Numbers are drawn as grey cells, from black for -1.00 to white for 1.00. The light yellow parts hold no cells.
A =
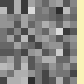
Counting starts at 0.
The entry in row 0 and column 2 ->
0.37
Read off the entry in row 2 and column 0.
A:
0.16
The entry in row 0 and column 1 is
-0.45
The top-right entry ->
0.04
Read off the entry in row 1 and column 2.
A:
0.37
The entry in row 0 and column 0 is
-0.45
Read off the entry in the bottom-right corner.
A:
0.04
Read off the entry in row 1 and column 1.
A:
-0.45
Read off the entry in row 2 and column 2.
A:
-0.08
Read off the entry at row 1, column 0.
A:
0.47
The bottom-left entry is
-0.45

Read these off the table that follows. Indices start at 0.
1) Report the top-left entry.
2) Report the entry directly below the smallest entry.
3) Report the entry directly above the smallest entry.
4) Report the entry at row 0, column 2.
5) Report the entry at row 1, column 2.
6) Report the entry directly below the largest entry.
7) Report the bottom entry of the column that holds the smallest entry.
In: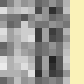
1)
-0.20
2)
-0.62
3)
0.05
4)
0.39
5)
0.50
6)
0.39
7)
0.05

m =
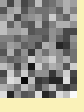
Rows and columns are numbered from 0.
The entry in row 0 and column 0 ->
0.25
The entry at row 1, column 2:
0.37
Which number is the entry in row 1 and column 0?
-0.33
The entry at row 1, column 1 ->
0.25
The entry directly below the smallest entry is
0.49
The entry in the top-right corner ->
0.25
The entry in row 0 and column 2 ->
0.25
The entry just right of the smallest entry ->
0.49
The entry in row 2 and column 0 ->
0.14
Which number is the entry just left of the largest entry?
0.49
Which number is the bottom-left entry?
0.73
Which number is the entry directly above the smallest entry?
0.61
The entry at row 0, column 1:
-0.44
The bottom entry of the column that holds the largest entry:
0.96
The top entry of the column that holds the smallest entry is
-0.44
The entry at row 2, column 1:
0.37
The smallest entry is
-0.93

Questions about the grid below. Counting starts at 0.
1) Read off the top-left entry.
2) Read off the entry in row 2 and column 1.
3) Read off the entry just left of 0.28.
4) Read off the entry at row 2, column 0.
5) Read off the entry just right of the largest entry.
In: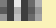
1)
-0.04
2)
-0.51
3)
-0.16
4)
0.18
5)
-0.51

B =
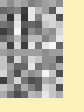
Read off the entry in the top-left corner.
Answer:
0.34
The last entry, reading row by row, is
0.34
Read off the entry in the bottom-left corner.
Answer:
0.34
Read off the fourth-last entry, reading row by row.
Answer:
0.34
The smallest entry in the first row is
0.01
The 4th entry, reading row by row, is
0.24
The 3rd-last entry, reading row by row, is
0.80
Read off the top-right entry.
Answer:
0.11
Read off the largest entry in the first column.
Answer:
0.67
